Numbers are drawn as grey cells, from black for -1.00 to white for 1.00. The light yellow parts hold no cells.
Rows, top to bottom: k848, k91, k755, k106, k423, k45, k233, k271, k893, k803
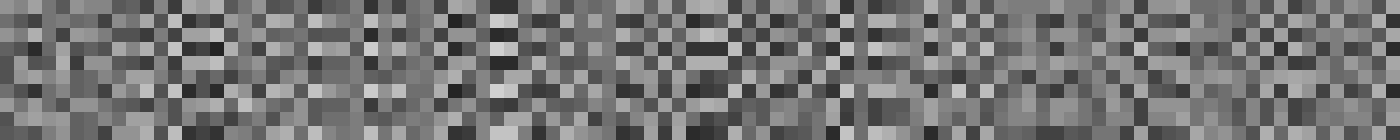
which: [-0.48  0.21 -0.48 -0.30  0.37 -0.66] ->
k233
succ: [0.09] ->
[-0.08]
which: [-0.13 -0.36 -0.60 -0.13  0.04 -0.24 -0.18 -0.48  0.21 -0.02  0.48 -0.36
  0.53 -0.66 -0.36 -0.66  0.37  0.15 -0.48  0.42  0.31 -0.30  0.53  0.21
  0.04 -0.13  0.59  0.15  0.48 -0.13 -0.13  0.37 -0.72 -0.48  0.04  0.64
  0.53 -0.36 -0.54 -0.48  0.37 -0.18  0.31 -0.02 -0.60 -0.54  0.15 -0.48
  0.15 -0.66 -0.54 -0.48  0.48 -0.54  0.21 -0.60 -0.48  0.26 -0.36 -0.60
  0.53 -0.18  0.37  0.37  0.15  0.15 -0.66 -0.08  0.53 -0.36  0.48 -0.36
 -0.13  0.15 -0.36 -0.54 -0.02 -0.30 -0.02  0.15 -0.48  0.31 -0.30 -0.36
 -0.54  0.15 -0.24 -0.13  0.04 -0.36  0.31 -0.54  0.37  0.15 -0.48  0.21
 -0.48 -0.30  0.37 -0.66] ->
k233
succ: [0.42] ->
[0.31]
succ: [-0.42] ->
[-0.54]

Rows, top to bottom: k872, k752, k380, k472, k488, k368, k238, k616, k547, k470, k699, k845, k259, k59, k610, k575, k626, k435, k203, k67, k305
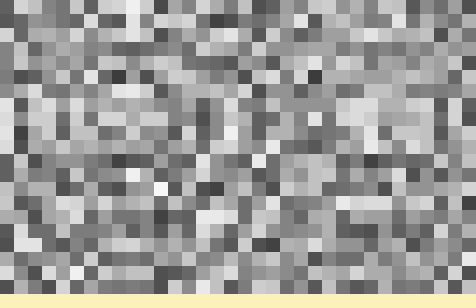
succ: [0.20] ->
[0.66]
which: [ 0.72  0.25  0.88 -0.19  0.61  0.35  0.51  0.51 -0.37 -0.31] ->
k67
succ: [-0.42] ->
[0.30]
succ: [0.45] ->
[0.09]

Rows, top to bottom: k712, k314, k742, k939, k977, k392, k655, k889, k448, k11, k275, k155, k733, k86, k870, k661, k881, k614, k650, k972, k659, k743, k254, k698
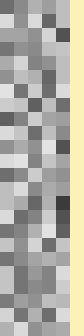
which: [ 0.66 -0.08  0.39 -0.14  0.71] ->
k254
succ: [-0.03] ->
[0.24]
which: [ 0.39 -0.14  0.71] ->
k254
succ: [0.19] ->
[0.03]
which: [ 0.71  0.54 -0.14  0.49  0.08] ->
k11
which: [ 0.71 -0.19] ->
k314

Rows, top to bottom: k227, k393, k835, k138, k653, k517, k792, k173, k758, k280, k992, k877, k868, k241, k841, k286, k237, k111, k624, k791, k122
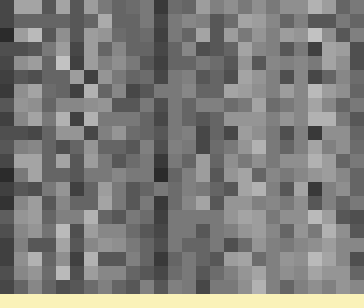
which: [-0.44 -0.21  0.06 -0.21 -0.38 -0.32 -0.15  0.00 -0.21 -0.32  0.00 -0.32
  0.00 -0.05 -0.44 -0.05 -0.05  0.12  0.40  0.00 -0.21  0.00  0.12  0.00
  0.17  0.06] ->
k122
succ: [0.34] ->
[-0.21]
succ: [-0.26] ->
[0.17]
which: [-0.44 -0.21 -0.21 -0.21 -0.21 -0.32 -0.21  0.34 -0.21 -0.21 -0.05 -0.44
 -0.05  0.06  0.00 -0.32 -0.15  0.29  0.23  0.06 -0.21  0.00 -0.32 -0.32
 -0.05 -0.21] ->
k393
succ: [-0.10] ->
[0.46]
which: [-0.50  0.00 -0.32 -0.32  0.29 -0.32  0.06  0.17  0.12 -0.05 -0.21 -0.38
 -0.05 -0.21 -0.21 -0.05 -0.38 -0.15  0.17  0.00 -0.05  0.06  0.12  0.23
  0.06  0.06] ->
k111
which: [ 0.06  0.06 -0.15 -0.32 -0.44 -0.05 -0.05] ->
k237

